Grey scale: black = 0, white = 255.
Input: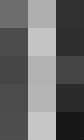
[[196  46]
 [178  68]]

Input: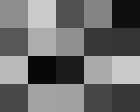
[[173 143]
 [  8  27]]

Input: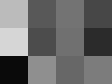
[[ 76 112]
 [143 103]]

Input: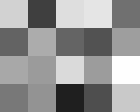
[[172 100]
 [155 218]]

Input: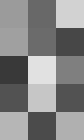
[[107  71]
 [225 127]]

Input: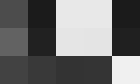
[[ 33 229]
 [ 57  51]]
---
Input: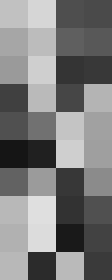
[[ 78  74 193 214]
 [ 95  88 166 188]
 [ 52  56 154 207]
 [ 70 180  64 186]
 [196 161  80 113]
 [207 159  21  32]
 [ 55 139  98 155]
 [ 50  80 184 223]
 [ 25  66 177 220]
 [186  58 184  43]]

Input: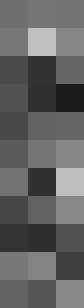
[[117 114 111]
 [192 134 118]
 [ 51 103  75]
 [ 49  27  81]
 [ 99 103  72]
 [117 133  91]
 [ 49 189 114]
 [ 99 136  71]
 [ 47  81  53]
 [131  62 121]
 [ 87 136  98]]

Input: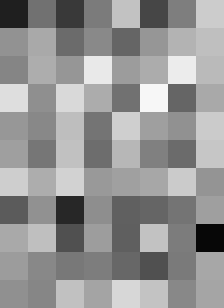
[[126 204  31 113  57 123 194  70]
 [179 191 146 169 107 137 101 150]
 [236 186 133 173 150 233 156 172]
 [101 169 222 143 217 172 113 247]
 [145 203 151 136 190 116 207 159]
 [107 198 159 118 193 109 183 128]
 [203 148 206 173 210 153 160 167]
 [116 159  91 145  39 142  96 101]
 [124   7 169 191  80 157  95 194]
 [122 167 156 136 120 125 103  80]
 [136 165 144 134 193 164 215 195]]

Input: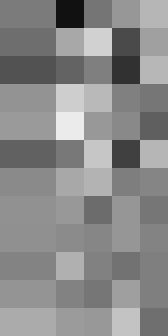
[[151 182 123 123  17 117]
 [ 74 160 110 110 168 209]
 [ 49 183  82  82  99 127]
 [128 118 147 147 206 185]
 [137  95 154 154 235 152]
 [ 64 182  97  97 120 198]
 [126 133 138 138 168 179]
 [150 118 145 145 152 108]
 [150 131 144 144 139 134]
 [114 127 131 131 176 129]
 [159 127 148 148 130 118]
 [195 111 171 171 155 152]]

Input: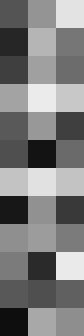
[[148 227  84]
 [181 118  38]
 [160 108  63]
 [235 200 163]
 [152  63  89]
 [ 19 106  79]
 [225 195 195]
 [145  57  23]
 [156 123 143]
 [ 42 234 123]
 [ 79  96  88]
 [168 142  14]]

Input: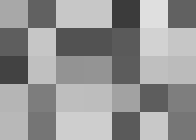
[[223  97 168  97 199 199  59]
 [210 198  94 198  82  82  90]
 [191 187  66 192 147 148  92]
 [ 93 126 181 125 190 189 162]
 [200 118 184 117 206 206  90]]

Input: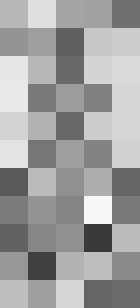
[[162 112 183 223 164]
 [199 204 148 158  95]
 [212 219 231 183 104]
 [127 214 232 122 156]
 [205 213 210 178 104]
 [131 208 227 118 159]
 [173 103  90 187 144]
 [247 122 124 148 132]
 [ 58 188  98 135 144]
 [190 137 151  64 178]
 [101 106 190 159 214]]
